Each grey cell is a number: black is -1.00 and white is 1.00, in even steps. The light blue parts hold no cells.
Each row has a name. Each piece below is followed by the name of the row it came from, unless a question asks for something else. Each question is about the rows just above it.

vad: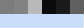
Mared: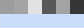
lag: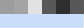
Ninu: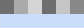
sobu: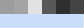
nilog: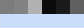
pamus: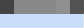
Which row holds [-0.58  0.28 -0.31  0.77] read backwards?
Mared
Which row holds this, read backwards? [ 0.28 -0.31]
Mared
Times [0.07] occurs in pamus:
3
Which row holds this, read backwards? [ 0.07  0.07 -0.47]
pamus
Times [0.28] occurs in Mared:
2

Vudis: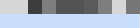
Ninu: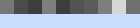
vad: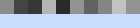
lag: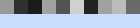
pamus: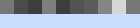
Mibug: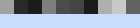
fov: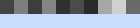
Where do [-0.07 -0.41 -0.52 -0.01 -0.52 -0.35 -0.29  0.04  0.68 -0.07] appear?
pamus
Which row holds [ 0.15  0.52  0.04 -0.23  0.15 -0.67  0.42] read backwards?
vad
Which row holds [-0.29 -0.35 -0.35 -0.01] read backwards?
Vudis
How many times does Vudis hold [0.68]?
3
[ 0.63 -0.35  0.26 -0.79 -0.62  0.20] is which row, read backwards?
lag

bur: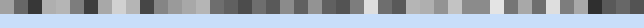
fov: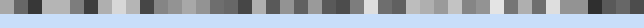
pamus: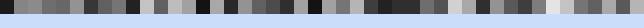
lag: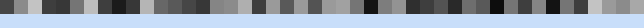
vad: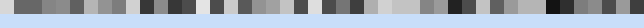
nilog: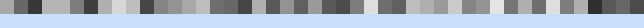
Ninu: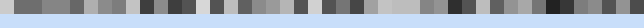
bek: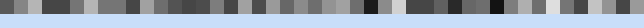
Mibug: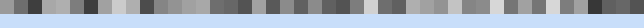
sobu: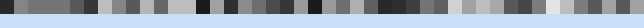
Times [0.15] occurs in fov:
6
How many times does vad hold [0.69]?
1
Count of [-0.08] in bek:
4
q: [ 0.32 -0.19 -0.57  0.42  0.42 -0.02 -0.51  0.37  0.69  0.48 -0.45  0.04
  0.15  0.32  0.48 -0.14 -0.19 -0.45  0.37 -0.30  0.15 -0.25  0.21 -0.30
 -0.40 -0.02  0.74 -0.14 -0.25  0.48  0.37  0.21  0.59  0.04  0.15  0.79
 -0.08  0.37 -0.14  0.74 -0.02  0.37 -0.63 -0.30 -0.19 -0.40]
nilog
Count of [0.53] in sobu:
0
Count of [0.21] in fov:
2
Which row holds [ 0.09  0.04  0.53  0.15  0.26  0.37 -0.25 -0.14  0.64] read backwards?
Mibug

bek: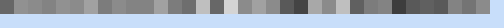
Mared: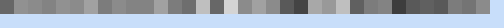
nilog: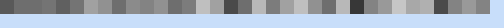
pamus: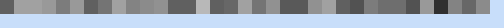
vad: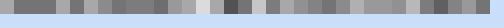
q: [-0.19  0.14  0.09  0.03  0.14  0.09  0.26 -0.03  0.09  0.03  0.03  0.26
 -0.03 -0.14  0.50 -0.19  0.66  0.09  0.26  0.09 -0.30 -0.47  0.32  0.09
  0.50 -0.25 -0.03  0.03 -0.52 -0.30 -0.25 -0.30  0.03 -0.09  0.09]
bek
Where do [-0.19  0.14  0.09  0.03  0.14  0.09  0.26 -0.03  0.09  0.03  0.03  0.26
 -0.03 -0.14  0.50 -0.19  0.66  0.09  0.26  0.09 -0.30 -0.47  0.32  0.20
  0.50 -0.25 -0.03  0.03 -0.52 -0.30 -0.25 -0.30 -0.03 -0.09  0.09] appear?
Mared

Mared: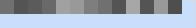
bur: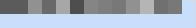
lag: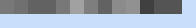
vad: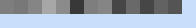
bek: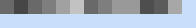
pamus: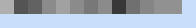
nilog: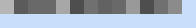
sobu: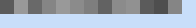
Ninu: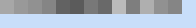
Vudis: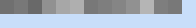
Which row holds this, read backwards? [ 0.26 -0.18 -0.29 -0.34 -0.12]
Mared
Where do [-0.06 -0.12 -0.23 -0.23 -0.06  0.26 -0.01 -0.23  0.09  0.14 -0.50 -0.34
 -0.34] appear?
lag
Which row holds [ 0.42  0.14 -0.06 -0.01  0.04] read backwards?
bur
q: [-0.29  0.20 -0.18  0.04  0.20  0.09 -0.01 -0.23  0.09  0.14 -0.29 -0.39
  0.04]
sobu
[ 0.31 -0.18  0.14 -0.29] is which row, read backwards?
bur

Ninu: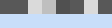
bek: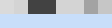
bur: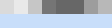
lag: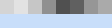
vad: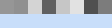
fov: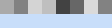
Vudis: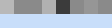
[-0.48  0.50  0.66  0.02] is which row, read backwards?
fov
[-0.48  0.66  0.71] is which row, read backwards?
bek
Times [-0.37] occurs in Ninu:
1
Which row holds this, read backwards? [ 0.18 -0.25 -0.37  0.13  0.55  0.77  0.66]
lag
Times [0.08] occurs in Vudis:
4
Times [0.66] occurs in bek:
3
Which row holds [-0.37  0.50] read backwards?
Ninu

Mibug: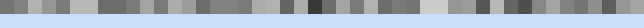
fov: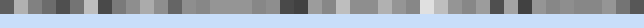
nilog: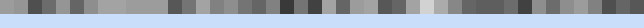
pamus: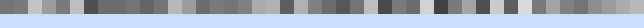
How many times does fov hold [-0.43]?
2
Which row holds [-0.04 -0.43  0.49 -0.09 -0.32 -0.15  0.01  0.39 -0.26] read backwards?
pamus

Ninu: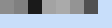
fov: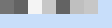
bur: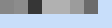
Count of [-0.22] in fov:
2
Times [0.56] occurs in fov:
2

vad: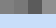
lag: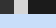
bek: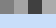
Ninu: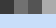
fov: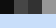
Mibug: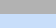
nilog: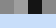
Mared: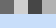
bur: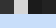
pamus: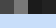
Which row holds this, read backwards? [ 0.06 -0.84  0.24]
nilog
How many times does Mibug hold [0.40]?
4
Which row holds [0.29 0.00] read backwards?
bek
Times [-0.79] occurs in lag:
2
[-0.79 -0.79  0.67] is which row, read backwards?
lag

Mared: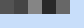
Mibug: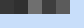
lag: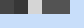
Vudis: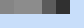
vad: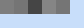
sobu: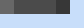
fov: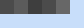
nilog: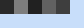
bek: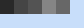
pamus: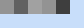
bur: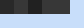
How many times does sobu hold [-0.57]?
1
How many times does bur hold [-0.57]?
3
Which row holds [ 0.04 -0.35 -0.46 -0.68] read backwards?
bek
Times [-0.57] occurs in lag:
1
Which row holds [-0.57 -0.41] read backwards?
sobu

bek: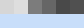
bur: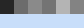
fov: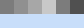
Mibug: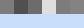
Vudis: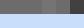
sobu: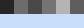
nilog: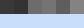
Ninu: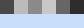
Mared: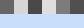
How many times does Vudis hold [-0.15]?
4
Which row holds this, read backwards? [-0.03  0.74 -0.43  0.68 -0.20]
Mared

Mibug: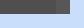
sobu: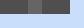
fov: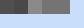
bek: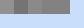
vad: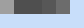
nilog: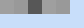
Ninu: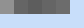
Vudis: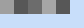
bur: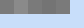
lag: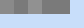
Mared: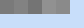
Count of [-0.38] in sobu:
4
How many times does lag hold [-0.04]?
3
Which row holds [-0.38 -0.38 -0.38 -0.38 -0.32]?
Mibug
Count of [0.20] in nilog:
2
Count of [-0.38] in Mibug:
4
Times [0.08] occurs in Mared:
1
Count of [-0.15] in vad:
1

